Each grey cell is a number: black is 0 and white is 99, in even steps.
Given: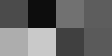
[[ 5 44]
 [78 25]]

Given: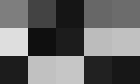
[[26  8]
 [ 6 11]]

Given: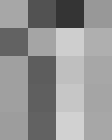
[[32 20]
 [64 80]]

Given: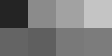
[[54 63]
 [37 47]]

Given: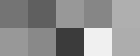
[[37 59]
 [53 23]]

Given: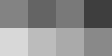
[[39 47]
 [73 66]]

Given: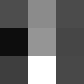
[[54 29]
 [58 27]]
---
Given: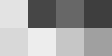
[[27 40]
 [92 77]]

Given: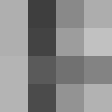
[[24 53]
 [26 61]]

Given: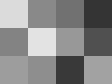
[[53 44]
 [88 59]]

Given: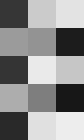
[[79 88]
 [57 11]]

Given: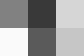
[[22 83]
 [35 77]]

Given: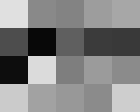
[[53 51]
 [ 3 37]]

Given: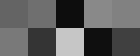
[[43  5]
 [20 77]]

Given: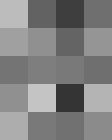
[[38 24]
 [56 39]]

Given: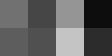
[[27 58]
 [31 76]]
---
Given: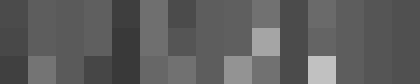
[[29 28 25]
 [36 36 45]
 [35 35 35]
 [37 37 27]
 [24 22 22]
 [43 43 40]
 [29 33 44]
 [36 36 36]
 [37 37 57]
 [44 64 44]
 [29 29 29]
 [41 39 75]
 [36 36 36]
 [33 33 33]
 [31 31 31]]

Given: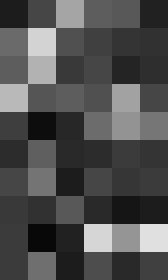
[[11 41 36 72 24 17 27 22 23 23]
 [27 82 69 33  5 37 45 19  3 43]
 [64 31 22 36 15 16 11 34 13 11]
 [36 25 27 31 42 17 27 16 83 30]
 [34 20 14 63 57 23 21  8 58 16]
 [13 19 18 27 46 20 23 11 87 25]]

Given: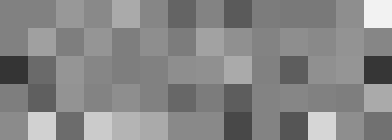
[[50 50 20 49 54]
 [50 62 41 37 81]
 [59 49 58 57 42]
 [53 58 52 51 79]
 [66 49 49 55 70]
 [52 55 50 50 66]
 [39 48 55 40 53]
 [51 63 56 48 53]
 [35 56 66 36 28]
 [48 51 50 51 51]
 [47 55 36 52 33]
 [47 53 56 50 83]
 [55 57 58 49 55]
 [94 52 21 66 44]]

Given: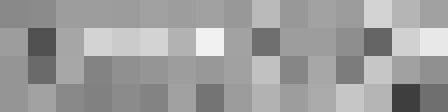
[[53 61 58 58]
 [54 31 41 63]
 [61 64 65 53]
 [61 82 51 50]
 [60 79 56 54]
 [62 82 58 51]
 [61 69 61 62]
 [62 93 59 45]
 [59 63 62 60]
 [72 43 75 69]
 [59 61 52 61]
 [63 61 65 66]
 [60 55 48 77]
 [82 39 77 70]
 [70 81 62 24]
 [62 90 56 43]]

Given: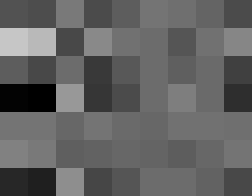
[[32 77 36  1 45 50 15]
 [30 72 28  0 45 47 12]
 [47 28 42 59 40 37 55]
 [29 53 22 21 45 38 27]
 [36 44 34 29 41 40 33]
 [45 42 42 42 40 39 42]
 [43 33 37 49 44 36 42]
 [39 44 41 41 44 40 38]
 [29 52 25 18 43 45 28]]

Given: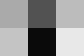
[[66 76]
 [32  4]
 [73 90]]

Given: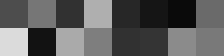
[[30 85]
 [46  7]
 [19 66]
 [68 49]
 [15 19]
 [ 8 20]
 [ 4 54]
 [41 47]]
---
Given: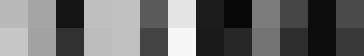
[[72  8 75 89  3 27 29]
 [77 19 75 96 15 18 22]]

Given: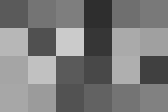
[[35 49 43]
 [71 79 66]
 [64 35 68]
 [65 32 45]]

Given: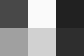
[[28 13]
 [62 18]]

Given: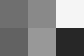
[[43 95]
 [38 15]]

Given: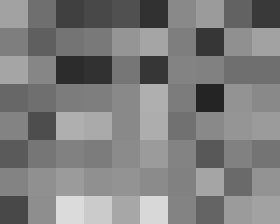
[[63 25 31 53 38]
 [49 45 58 49 56]
 [64 17 46 51 43]
 [40 48 53 48 57]
 [51 68 53 44 58]
 [35 50 54 51 50]
 [51 60 57 50 41]
 [28 85 65 51 60]]

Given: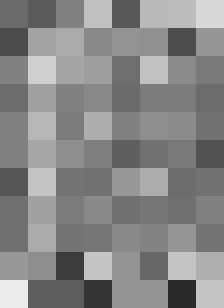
[[41 50 34 73]
 [29 66 57 30]
 [50 64 43 54]
 [42 50 41 48]
 [50 48 50 54]
 [50 55 37 47]
 [33 45 59 42]
 [43 48 43 43]
 [43 45 53 58]
 [59 23 57 76]
 [92 36 57 16]]
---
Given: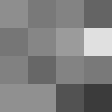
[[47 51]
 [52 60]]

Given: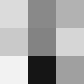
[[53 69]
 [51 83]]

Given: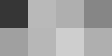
[[72 68]
 [71 80]]

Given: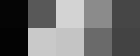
[[34 82]
 [78 76]]

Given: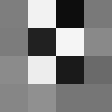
[[94  5]
 [13 95]]

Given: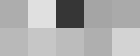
[[87 21]
 [77 73]]
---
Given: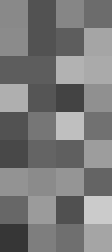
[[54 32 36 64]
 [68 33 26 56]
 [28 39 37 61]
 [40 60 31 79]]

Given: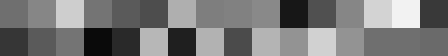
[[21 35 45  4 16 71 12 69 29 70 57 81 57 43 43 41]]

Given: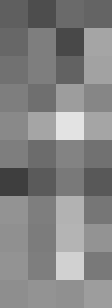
[[40 49 28 64]
 [49 43 61 52]
 [49 42 51 44]
 [57 49 69 46]
 [57 49 81 47]]

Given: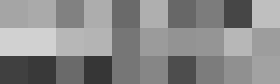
[[81 81 71 70 46 60 57 58 71 61]]

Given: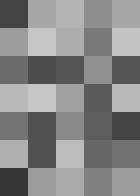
[[61 77 67 47 76]
 [72 77 62 35 72]
 [68 31 73 40 44]]

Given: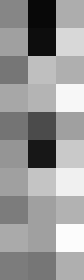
[[62  5 84]
 [65 70 96]
 [58  9 78]
 [48 62 69]
 [48 46 68]]

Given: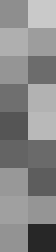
[[68 61]
 [43 69]
 [39 41]
 [62 58]]
